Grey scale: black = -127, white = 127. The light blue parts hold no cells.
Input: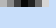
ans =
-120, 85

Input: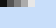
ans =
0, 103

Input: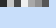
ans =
111, 111

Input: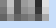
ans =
15, 96

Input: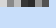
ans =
-72, 86

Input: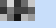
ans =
-62, 86

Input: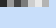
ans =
-4, 104

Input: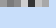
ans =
79, 79
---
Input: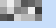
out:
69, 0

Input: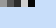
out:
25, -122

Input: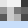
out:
101, -53

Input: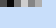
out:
-48, 47

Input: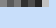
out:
5, 65

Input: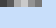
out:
-63, -8

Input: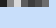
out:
-95, -18
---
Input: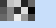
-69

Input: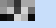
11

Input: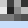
75

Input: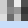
77

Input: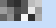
-14

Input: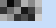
-5

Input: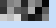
-64

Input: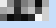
107
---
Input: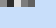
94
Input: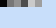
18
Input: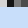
-5
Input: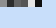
-28
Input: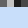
-97
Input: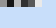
60
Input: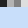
1
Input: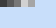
-8
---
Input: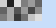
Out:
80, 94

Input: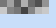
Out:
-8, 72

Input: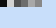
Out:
-114, 8

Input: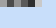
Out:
33, 73

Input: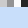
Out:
75, -90

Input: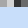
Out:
39, -21
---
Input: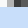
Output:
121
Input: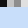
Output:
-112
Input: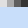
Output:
96
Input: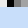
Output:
106
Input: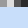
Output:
26
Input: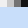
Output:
112
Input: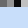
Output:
-22
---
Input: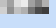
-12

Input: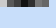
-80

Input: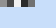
113

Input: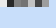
66

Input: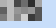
77

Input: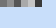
41

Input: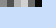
81

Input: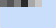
-85
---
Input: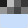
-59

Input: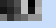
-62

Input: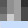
32

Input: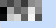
-29

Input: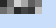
-87

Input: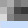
-56
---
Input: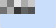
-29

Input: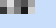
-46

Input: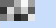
-65

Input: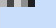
14

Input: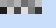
-58

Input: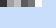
-7
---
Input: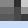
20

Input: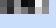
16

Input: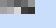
-76

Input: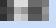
23

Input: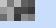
-71

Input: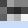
-58

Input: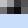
-28

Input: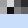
-27

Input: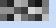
6
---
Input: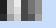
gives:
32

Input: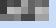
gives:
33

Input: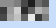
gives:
-1

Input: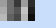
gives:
-113

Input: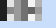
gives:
51

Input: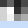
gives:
44
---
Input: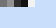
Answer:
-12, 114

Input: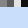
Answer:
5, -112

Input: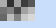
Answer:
45, 88

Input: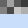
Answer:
-27, 46

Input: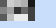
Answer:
-36, -63

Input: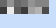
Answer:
-23, -52

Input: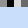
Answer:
18, -21

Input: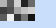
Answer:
51, -107

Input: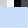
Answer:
79, -51

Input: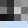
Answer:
-55, 40
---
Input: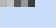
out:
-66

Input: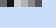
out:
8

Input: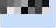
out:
-106

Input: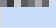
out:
-11

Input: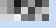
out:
27

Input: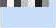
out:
103

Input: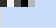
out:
55

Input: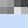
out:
11
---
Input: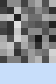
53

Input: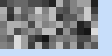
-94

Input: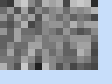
-85

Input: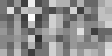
64

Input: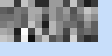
-71

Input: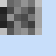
60
